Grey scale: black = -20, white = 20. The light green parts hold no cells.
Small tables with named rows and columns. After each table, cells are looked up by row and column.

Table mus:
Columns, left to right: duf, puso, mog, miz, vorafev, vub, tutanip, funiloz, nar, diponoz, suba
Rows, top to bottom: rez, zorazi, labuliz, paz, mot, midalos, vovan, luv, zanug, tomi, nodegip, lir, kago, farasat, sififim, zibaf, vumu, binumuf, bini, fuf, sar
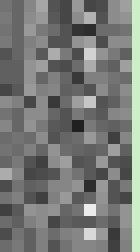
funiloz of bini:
-6
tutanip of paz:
3
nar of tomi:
-6
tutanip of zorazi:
2
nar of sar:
0
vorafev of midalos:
-7
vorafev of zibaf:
1
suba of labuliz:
-2
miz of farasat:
-10
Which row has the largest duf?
sififim

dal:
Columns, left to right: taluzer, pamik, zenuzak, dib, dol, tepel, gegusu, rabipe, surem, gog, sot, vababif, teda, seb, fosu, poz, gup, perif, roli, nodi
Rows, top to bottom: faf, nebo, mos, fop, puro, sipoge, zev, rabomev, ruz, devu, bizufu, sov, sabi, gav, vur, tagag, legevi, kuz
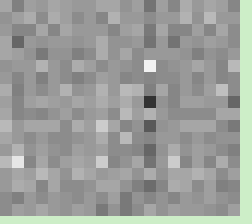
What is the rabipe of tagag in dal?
3
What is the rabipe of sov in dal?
4
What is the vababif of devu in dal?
5
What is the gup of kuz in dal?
4
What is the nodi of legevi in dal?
2
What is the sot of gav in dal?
3
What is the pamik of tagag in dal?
7
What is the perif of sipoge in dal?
4
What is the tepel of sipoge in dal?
2
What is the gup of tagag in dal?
2
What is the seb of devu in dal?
4
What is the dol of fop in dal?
4
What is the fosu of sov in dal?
4
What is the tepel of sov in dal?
2
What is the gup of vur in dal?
8

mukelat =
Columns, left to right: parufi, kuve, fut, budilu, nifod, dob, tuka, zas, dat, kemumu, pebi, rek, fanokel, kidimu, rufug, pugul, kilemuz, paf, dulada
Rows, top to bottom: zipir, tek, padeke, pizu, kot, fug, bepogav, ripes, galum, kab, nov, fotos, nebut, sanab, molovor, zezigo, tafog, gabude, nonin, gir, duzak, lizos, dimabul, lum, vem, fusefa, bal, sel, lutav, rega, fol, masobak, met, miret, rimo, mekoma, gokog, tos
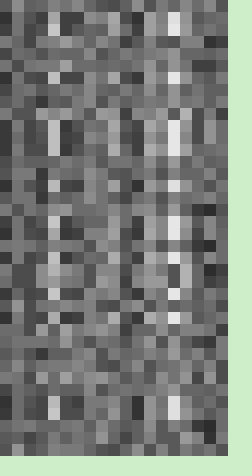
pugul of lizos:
4
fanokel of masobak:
-6
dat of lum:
4
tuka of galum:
-1
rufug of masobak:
-2
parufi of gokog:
-6
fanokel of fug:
3
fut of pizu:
-9
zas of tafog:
2
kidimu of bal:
3
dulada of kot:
-3
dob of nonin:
-10
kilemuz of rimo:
-2
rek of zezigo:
-12

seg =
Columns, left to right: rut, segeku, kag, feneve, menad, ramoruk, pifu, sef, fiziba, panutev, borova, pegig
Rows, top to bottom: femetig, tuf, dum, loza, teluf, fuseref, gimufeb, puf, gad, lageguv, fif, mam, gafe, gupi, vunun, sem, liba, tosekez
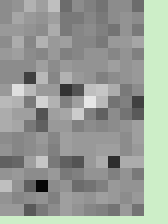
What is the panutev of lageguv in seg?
2
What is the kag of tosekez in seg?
-6
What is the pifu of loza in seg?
1
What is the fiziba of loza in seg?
-1
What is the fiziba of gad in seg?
9
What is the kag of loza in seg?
1
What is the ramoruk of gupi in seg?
-5
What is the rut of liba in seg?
3
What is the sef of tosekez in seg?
1
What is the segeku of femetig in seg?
3
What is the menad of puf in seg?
4
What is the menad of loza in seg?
4
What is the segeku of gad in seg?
8
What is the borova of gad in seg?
0
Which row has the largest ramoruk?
gimufeb

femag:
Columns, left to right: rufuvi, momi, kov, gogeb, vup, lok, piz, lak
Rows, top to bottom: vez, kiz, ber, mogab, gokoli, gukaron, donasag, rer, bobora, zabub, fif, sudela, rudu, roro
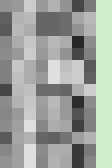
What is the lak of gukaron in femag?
-6
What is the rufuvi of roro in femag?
3
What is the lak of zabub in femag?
0
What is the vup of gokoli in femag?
8
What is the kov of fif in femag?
15
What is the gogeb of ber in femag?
-4
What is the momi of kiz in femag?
8
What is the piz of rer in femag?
7
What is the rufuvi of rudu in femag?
1
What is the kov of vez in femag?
12
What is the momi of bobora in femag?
8
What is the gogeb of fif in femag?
1
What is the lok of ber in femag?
-3
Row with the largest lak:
rer

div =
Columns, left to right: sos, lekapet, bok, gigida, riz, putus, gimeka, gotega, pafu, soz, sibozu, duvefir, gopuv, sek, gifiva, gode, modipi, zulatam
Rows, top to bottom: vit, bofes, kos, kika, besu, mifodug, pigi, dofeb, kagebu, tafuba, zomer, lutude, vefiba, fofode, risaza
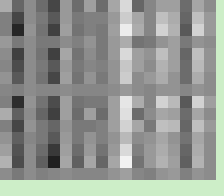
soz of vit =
6
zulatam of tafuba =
2
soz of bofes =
4
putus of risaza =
2
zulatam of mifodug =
3
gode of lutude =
-2
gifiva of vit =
5
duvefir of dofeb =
2
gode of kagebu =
-6
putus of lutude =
4
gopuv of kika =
-1
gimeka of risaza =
1
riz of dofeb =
1
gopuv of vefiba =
4
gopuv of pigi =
4
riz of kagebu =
-8
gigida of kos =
-2
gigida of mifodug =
-1

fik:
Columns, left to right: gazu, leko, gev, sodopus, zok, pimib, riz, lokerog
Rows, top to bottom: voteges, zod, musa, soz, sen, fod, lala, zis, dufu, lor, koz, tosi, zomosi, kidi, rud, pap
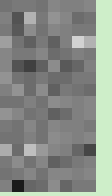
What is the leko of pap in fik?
-16
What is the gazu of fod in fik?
1
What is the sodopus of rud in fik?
-2
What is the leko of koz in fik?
-2
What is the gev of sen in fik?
-1
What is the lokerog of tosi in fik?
1
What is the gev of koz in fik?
1
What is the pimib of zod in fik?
1
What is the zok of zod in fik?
3
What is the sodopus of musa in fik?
-2
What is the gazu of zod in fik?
0
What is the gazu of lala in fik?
3
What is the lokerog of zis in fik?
-3
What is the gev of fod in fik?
-10
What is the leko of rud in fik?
-1
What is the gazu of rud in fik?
-2
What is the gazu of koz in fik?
-1
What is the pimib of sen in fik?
-2
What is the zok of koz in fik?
1
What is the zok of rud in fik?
1

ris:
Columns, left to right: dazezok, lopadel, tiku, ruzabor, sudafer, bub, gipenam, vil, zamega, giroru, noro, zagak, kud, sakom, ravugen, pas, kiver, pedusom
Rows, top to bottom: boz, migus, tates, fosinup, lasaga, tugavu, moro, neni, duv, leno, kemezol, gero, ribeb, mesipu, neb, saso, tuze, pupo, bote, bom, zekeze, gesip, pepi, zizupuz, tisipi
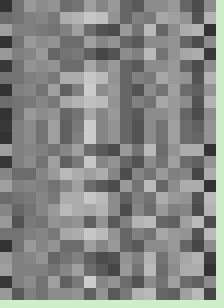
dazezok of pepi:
5
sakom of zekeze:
2
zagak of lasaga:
0
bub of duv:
6
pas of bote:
5
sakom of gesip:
-2
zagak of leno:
-6
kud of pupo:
-3
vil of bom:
11

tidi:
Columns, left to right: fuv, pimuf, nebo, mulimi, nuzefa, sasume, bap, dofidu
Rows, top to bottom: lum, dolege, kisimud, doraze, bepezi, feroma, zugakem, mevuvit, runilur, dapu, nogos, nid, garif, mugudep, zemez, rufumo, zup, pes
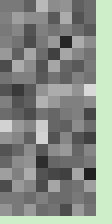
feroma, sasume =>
-4
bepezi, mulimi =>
-3
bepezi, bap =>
1
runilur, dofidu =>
2
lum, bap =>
-5
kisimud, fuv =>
-1
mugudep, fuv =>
-4
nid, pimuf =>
1
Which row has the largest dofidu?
mevuvit

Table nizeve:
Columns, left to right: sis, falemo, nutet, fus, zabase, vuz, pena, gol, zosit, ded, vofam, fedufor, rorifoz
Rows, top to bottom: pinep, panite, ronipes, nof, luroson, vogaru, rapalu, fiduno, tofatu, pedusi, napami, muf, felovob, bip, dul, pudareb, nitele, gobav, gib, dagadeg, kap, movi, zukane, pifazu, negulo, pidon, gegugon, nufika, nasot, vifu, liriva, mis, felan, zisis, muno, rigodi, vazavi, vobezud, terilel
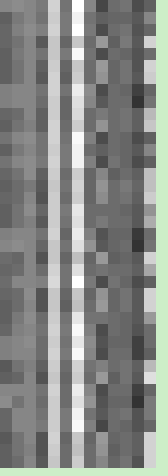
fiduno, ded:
-3
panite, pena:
18
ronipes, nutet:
2
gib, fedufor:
-6
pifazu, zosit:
-8
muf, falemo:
1
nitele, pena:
12

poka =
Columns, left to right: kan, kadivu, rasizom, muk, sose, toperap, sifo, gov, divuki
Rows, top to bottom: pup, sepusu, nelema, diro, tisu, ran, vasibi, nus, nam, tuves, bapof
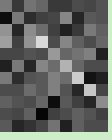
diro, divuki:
-4
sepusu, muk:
-10
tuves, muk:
-19
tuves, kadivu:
-9
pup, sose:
-11
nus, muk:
-6
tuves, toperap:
-8
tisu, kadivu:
-9
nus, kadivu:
-8
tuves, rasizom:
-5
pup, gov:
-9
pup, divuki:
-7
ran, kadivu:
-1
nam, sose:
-18
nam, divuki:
2
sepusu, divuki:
-7
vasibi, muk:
-6
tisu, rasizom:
-7
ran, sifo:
-4

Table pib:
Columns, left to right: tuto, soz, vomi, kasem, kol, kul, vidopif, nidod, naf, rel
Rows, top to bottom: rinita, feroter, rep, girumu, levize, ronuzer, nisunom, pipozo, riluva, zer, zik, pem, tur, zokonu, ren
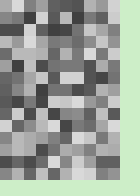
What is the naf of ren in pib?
0
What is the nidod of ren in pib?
13
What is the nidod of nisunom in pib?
-7
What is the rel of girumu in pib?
3
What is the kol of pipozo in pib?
-2
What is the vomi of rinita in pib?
0
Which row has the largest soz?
rinita

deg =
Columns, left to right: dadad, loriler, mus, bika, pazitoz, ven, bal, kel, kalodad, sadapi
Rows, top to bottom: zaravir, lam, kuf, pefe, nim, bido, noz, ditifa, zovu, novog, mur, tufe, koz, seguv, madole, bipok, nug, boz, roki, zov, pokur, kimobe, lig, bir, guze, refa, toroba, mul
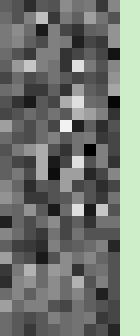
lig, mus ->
8
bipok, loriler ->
-4
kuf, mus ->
-3
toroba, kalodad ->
-11
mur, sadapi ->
-7
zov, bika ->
-11
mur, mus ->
-8
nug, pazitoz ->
-7
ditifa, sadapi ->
6
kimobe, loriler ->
-6
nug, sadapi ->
-2

